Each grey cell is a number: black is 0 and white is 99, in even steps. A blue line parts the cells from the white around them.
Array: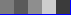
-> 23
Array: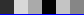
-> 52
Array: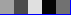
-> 44
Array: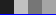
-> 64
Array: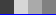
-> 50
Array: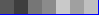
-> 74
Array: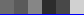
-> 81
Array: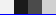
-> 81
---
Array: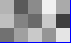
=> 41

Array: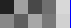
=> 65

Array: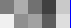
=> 63

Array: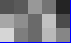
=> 41

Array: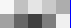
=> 25

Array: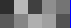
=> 68

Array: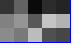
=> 34

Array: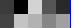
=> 69

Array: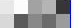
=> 53

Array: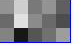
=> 54
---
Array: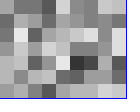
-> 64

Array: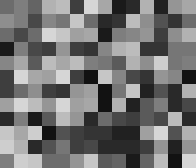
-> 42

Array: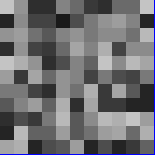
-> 76

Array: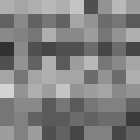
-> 68

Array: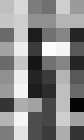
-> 74

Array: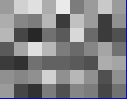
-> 60
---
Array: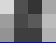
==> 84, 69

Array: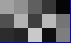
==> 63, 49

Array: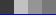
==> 22, 47

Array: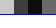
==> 78, 41

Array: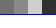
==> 44, 19

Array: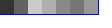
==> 20, 59

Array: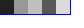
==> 13, 85
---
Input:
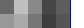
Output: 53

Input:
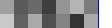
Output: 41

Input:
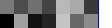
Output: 44

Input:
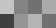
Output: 44

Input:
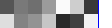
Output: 43

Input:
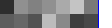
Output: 50

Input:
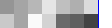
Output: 71

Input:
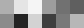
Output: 95

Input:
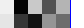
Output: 78
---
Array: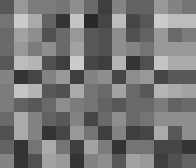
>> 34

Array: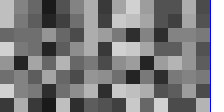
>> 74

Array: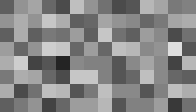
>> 37

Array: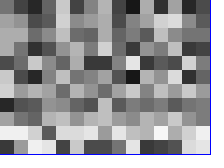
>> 45

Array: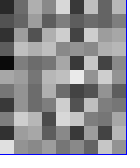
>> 16
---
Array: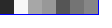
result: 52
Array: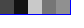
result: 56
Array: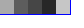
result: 77
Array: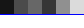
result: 85
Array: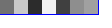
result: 62
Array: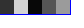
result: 60
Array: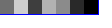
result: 0
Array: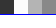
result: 53
